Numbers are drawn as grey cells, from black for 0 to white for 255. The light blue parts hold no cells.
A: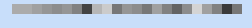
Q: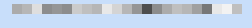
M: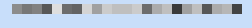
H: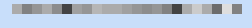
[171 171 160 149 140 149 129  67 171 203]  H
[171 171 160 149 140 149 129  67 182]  A
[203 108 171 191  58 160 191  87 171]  M

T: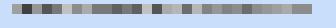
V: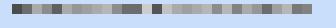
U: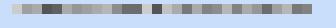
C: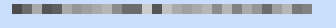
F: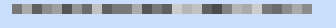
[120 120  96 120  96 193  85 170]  T
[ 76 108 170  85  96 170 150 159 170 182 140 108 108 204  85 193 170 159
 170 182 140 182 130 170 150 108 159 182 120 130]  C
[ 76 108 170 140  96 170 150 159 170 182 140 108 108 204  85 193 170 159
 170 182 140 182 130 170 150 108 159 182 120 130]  V

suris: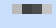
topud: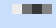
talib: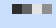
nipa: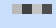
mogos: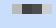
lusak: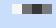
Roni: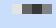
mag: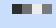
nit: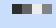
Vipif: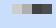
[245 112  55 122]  lusak
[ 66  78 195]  suris
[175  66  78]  Vipif
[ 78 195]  suris
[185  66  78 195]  suris
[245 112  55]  lusak

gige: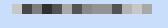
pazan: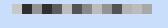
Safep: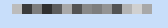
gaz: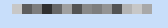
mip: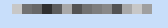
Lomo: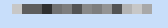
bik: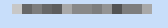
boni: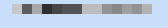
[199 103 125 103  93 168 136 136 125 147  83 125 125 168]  bik
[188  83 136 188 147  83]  pazan
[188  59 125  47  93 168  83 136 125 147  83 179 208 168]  Safep

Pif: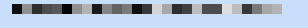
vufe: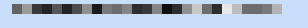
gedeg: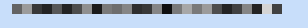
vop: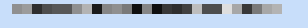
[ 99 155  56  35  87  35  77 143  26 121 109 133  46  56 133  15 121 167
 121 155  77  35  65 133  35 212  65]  gedeg
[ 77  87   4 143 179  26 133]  Pif
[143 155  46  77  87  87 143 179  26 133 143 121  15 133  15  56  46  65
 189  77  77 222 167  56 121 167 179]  vop
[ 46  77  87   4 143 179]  Pif
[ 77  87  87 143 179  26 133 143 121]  vop
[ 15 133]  vop

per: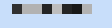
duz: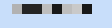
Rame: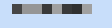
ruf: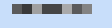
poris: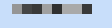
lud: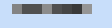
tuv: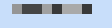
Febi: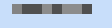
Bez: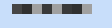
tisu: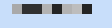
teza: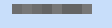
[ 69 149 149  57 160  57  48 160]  Rame
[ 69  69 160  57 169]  tuv
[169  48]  tisu
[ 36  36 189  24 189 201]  duz
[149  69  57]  poris

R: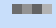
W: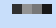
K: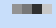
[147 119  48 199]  K
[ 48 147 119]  W

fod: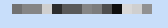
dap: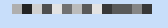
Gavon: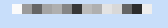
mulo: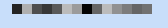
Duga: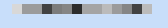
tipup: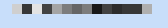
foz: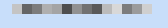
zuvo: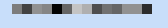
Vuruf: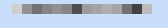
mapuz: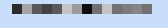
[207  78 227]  dap
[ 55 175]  tipup

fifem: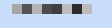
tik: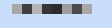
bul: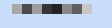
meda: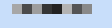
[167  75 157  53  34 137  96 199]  bul

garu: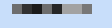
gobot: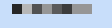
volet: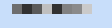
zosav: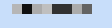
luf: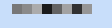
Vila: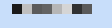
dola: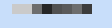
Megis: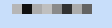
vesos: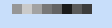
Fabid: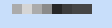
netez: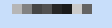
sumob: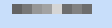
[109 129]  sumob
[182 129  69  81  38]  netez

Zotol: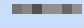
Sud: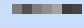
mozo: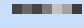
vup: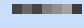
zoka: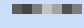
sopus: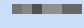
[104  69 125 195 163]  mozo
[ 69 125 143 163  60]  vup
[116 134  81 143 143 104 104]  sopus
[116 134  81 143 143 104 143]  Zotol
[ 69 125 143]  vup
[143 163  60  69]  Sud

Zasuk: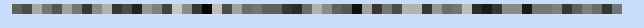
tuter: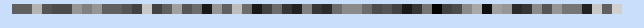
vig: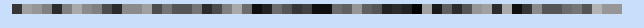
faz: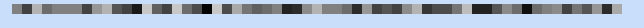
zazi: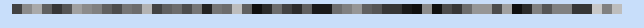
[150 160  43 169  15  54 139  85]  vig
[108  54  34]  tuter
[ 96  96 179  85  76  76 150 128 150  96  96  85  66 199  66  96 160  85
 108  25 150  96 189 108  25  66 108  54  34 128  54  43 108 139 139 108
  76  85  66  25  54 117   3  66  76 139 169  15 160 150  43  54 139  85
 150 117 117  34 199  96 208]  tuter
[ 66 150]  faz
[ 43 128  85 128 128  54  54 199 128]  zazi
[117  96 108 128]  faz

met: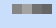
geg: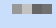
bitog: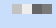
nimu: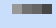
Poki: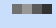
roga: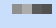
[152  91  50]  Poki
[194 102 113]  geg
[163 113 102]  met
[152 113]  nimu

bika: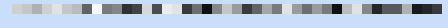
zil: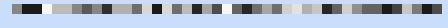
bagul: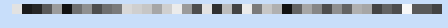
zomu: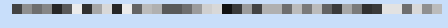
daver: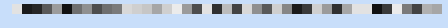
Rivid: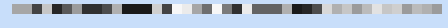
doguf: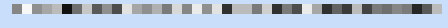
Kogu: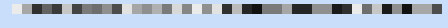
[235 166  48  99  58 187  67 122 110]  doguf
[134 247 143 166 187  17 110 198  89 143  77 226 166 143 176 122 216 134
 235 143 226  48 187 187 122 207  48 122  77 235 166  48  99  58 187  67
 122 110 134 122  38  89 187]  doguf
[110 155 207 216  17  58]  zomu
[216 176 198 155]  Rivid
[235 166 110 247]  Rivid

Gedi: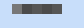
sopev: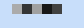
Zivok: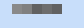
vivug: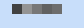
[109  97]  Zivok
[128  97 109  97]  Zivok
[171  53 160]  sopev

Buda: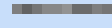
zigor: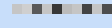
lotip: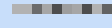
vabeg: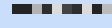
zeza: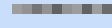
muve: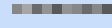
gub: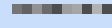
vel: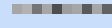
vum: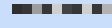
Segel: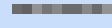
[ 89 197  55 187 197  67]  zigor
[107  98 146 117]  Segel
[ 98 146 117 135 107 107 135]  Segel
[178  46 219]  vabeg
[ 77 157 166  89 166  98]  vel
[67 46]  vabeg
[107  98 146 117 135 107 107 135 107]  Segel

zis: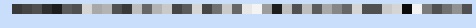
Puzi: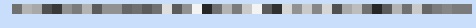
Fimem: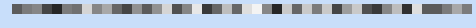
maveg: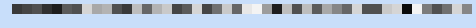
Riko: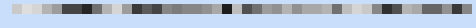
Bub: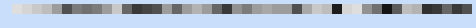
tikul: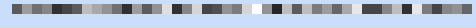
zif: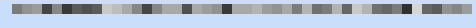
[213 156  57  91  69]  Riko
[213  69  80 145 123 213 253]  tikul
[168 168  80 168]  zif
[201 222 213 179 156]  Riko

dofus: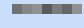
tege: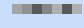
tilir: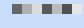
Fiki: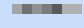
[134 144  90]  dofus
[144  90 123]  dofus
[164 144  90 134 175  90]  tege

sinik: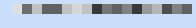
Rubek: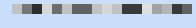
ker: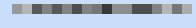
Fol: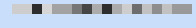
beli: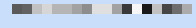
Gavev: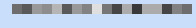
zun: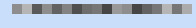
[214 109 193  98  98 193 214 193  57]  Rubek
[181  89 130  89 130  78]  ker
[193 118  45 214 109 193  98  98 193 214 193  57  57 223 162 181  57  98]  Rubek

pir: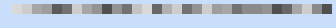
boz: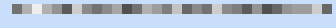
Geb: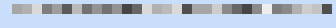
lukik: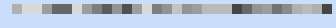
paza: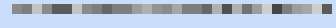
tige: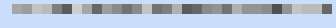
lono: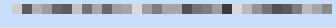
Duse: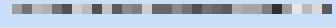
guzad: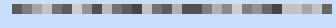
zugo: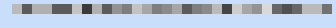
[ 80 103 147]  boz
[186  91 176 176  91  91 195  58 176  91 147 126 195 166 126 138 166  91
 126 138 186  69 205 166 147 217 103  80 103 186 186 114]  zugo
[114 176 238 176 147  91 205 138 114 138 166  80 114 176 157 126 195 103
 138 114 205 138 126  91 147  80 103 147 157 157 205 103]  boz
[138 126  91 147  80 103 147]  boz
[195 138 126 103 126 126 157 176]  paza

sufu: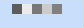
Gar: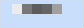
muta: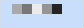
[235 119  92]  Gar
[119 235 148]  muta
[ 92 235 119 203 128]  sufu

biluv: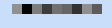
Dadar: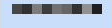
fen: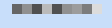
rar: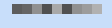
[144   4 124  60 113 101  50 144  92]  biluv
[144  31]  Dadar
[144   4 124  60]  biluv
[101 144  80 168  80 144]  rar
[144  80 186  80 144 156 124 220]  fen
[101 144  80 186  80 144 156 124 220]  fen

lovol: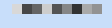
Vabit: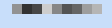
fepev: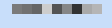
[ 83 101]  Vabit
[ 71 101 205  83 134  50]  lovol

